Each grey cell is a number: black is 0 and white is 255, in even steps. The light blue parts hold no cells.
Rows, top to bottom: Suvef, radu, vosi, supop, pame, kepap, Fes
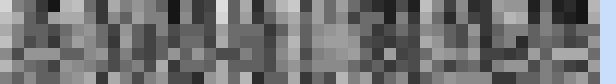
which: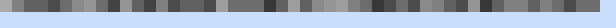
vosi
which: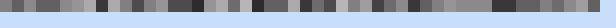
Fes
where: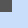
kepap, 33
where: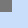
supop, 5

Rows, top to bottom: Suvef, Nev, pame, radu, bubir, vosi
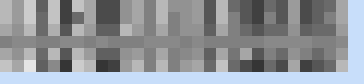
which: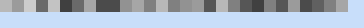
Nev
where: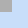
pame, 4
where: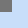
bubir, 19
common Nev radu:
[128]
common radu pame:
[128]
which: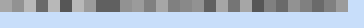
bubir

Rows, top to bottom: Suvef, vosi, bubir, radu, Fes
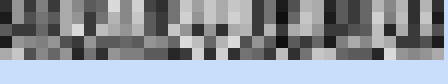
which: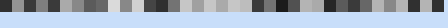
Suvef
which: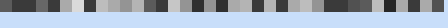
bubir
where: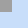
Suvef, 16
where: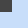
Suvef, 12

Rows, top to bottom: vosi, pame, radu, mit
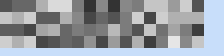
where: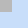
radu, 9
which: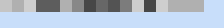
pame
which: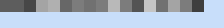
radu
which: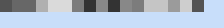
vosi
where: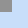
mit, 7

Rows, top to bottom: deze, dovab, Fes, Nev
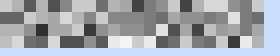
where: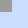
Fes, 18
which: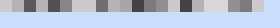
deze
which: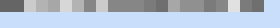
dovab
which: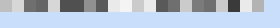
Nev
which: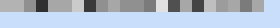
Fes

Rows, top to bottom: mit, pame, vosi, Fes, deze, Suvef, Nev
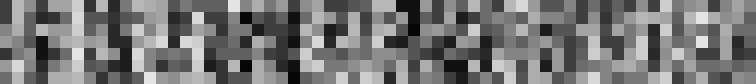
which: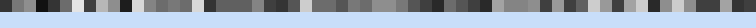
deze
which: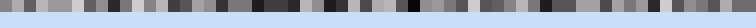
vosi
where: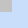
Fes, 49
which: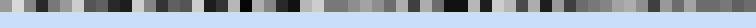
Suvef
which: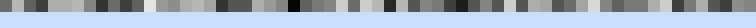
Nev

